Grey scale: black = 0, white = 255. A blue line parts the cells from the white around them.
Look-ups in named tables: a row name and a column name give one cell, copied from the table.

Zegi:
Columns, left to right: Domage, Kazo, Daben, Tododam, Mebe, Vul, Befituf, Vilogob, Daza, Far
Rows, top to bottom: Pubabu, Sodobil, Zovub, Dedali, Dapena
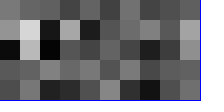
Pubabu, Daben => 96
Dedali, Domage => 89
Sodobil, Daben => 22
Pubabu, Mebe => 99
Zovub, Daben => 4
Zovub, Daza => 61
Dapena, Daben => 33
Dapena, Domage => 77
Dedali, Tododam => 104
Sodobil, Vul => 84
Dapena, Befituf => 48
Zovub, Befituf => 69
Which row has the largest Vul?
Dapena

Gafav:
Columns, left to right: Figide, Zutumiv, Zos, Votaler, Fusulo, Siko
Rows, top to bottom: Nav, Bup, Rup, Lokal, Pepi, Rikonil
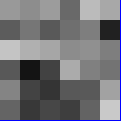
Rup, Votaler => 140
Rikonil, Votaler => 62
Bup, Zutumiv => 118
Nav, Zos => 156
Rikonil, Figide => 100
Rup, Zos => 166
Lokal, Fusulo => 128
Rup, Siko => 126
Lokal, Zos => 66
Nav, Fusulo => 187
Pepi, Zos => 52
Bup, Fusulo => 126
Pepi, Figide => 132
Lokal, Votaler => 171
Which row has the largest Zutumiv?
Rup

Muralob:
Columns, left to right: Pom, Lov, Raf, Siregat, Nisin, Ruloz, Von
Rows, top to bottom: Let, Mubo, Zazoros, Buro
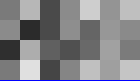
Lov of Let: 183
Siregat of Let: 139
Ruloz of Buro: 159
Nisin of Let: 206
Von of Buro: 197
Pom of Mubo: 139
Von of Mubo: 138
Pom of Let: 122
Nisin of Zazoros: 105
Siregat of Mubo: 142
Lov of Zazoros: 173
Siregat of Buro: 133
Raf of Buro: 69
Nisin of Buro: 192
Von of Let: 191

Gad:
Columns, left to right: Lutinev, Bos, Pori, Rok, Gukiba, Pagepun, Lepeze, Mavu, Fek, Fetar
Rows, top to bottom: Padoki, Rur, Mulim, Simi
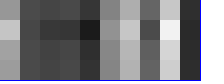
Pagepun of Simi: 133
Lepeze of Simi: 178
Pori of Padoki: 69
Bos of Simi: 74
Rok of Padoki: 73
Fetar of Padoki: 47
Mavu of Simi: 99
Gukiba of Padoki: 54
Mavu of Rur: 75
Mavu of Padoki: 101
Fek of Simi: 206
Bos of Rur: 71
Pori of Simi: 68
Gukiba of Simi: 51
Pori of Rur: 56
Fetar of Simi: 45
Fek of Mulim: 213
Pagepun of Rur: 146
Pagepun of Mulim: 135

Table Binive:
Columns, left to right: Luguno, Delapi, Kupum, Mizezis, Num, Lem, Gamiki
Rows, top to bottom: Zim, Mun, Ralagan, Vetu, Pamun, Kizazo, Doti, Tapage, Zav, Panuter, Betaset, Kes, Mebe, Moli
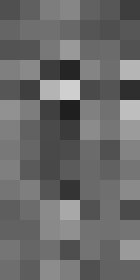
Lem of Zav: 97
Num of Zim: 97
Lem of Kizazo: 113
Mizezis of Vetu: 37
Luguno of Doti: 127
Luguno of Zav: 127
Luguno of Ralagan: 83
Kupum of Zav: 72
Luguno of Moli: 110
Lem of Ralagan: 107
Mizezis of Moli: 126
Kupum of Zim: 125
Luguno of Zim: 80
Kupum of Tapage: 73
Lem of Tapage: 81
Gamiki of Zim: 62
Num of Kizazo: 128
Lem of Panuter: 111
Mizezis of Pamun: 207
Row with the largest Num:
Doti

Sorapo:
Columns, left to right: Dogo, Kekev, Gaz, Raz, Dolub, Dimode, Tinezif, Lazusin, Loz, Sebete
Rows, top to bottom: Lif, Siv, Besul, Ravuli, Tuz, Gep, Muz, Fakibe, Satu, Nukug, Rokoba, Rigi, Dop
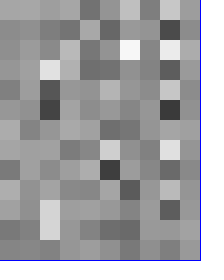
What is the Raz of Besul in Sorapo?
185
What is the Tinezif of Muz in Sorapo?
118
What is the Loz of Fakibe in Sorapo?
224
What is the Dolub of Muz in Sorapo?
161
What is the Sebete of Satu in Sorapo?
137
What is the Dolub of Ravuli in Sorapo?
111
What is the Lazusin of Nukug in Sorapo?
151
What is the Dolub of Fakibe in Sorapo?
135

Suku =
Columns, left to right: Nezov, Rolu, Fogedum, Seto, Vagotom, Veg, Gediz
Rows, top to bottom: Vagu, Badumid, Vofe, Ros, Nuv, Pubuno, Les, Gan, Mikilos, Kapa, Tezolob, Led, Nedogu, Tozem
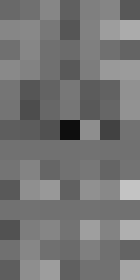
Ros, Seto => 89
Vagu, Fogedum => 134
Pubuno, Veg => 102
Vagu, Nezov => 105
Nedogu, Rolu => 134
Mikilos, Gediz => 115
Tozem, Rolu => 142
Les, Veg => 66
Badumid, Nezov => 134
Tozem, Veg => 113
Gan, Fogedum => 113
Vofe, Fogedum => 112
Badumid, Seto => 86
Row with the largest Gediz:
Kapa

